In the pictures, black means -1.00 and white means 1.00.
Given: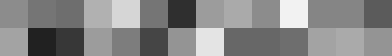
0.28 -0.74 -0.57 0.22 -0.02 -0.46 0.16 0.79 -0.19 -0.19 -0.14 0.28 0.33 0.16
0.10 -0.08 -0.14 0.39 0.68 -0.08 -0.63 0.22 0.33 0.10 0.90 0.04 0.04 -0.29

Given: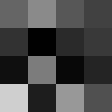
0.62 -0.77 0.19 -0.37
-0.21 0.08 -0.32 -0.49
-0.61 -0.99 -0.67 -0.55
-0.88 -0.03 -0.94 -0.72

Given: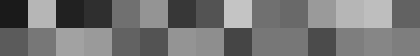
-0.29 -0.07 0.27 0.21 -0.23 -0.35 0.16 0.11 -0.46 -0.07 -0.07 -0.41 -0.01 0.05 -0.01
-0.80 0.43 -0.74 -0.63 -0.12 0.16 -0.57 -0.35 0.54 -0.12 -0.18 0.21 0.43 0.49 -0.23

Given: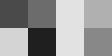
0.66 -0.76 0.77 0.07
-0.42 -0.15 0.77 0.38

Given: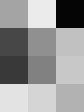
0.78 0.67 0.40
0.29 0.84 -0.96
-0.44 0.13 0.51
-0.55 0.01 0.57

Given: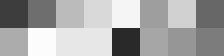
0.35 0.98 0.81 0.81 -0.68 0.30 0.18 -0.03
-0.52 -0.14 0.47 0.70 0.92 0.24 0.64 -0.19

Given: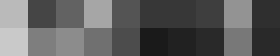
0.58 -0.01 0.10 -0.12 -0.40 -0.80 -0.74 -0.68 -0.06 -0.68
0.46 -0.46 -0.23 0.30 -0.34 -0.57 -0.57 -0.51 0.15 -0.63
